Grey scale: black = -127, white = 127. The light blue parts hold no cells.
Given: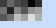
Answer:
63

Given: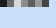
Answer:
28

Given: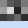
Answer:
32

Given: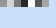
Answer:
82

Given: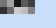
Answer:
61

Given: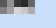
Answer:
71

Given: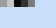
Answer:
28

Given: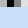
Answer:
55

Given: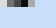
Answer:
41
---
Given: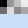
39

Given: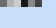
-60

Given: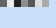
41

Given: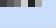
39

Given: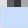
40

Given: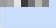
2
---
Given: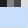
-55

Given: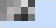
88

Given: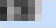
-15

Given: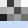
70

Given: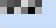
17

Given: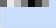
-63

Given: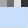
96

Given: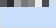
109

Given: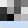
-31

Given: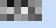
5
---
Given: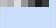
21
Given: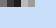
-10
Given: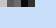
-36
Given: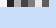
-1
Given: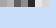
39
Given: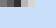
-7
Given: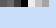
-22
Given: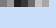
-3
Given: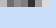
14
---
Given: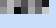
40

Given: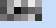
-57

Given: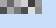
-50

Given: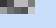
-30

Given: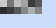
5

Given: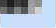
-39

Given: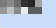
107

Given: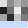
-15
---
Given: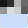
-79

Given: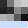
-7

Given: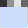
17

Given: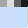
92

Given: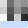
-14

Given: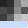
-79
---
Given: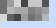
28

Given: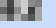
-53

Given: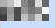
64

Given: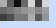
-37

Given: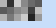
-79

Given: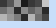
-41

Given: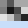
-41
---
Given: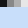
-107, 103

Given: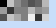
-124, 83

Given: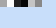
39, 8

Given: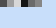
-50, 6

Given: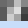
-21, -68

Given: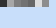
-79, 13

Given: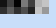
-108, 24

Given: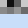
62, -21

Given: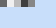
-24, 6

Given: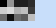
-127, 62
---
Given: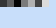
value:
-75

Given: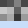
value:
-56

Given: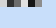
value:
85

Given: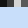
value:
-109

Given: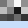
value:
-8

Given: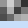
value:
21
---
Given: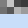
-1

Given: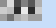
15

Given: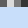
-33

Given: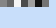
5

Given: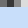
-16

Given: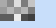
42

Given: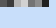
-40

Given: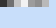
-76
